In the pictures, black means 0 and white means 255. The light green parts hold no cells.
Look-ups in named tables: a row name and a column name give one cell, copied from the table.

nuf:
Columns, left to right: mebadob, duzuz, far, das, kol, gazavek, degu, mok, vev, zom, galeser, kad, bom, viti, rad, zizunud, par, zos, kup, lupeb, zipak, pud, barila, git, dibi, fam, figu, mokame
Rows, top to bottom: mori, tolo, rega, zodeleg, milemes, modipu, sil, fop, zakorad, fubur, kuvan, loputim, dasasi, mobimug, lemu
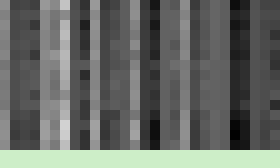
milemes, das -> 75
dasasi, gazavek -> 125
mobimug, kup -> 144
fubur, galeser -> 73
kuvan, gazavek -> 140
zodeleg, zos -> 97
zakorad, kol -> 131
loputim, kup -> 137
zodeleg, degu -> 187
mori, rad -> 56
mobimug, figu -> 65
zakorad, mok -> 84
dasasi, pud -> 100
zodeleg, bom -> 93
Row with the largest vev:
sil

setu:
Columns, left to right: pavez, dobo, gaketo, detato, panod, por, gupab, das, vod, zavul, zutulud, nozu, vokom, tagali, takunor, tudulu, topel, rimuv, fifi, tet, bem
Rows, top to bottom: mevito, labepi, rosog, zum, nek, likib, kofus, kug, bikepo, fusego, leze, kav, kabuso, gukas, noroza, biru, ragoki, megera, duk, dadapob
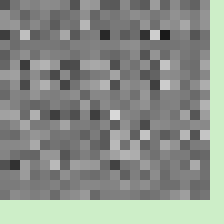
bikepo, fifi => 109
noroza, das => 119
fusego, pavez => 105
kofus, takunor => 143
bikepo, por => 138
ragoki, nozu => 66
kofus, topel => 195
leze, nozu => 125
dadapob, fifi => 158
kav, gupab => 101
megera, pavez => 125
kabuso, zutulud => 134

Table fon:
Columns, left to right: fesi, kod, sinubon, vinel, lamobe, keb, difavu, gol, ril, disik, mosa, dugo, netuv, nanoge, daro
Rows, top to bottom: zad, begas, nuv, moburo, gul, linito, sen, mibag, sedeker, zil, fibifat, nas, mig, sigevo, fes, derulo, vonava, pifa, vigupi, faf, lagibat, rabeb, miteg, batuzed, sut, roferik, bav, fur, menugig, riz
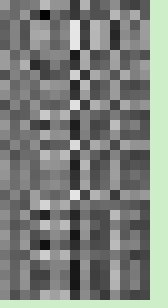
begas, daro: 89
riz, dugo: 138
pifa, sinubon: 138
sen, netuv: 93
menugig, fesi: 140
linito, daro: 79
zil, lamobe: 121
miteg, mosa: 75
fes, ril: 74
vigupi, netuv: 86
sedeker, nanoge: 71
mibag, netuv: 170
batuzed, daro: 79
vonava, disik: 69
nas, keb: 145
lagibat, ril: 134
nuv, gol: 230
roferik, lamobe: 204

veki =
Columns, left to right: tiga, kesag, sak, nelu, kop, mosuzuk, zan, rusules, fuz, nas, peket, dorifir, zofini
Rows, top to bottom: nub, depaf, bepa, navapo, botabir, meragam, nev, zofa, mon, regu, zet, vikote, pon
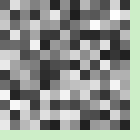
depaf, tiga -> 183
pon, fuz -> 32
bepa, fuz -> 158
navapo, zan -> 187
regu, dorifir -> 135
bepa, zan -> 69
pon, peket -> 163
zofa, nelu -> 107
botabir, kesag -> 107
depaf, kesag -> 57
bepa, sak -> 159

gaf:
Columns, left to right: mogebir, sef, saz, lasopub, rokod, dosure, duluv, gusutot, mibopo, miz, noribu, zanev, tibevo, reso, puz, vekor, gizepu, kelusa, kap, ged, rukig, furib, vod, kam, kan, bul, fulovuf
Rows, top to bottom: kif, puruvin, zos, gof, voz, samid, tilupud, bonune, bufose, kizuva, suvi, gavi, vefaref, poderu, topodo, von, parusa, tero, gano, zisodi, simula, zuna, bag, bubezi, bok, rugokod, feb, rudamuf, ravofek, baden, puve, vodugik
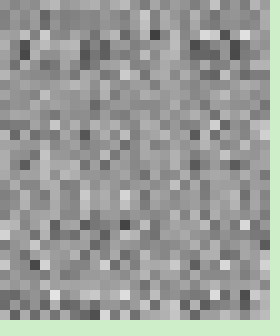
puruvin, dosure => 140
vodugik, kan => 137
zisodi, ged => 158
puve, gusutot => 107
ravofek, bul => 166
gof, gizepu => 133
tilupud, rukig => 169
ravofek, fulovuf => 136
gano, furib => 160
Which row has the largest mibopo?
zisodi

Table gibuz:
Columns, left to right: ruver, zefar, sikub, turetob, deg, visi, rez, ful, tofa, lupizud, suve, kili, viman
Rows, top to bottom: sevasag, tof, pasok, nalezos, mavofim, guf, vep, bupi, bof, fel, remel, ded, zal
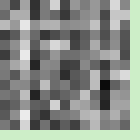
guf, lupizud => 141
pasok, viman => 108
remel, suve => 36
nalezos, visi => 76
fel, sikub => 189
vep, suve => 57
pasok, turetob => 145
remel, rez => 76
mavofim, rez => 187
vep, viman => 119
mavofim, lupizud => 171
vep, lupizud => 100
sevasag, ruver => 129
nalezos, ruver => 60
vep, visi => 134

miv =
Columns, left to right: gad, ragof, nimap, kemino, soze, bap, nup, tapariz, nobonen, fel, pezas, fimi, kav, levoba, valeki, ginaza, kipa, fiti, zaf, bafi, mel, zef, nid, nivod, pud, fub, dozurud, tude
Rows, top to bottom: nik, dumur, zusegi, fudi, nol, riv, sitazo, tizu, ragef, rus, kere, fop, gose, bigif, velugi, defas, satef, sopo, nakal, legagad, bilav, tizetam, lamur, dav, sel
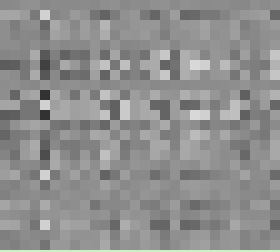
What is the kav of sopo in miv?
157
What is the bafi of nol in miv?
146
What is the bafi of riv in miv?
165
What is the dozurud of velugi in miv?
135
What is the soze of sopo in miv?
209
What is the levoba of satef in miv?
149
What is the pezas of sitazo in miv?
194
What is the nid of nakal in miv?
146
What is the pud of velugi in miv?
117
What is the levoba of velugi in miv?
134
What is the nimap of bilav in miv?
158
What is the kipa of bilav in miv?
140
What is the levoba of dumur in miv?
150
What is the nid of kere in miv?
142
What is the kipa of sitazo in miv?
100
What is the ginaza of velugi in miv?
167
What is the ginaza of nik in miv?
144
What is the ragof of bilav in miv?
152

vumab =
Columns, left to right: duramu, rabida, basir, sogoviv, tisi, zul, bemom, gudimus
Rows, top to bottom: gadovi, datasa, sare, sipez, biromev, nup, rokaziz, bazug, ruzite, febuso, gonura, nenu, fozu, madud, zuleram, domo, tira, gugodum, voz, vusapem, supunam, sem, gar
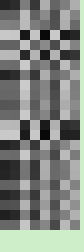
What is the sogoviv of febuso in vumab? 102
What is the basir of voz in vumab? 186
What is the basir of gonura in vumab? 172
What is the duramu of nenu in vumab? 105
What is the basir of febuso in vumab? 193
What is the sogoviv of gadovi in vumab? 55
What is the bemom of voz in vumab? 177
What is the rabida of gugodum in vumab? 45
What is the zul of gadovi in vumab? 101
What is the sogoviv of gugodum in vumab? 54
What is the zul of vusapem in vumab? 106
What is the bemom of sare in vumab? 174
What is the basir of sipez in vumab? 23
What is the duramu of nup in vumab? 185
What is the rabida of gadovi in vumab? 44
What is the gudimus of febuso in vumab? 127
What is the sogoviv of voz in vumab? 99
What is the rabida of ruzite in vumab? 105
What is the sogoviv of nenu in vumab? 104
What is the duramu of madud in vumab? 201

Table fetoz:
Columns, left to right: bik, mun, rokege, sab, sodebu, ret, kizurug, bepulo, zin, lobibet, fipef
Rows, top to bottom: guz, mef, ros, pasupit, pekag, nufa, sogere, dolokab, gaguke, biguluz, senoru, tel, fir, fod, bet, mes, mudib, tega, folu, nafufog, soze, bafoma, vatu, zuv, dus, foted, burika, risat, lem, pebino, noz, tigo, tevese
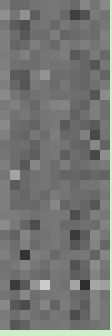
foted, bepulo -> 117
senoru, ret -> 130
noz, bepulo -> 110
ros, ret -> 104
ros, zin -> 119
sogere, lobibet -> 86
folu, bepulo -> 106
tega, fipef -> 100
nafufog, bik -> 127
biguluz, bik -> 138
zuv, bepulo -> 59
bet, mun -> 109
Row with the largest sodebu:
lem

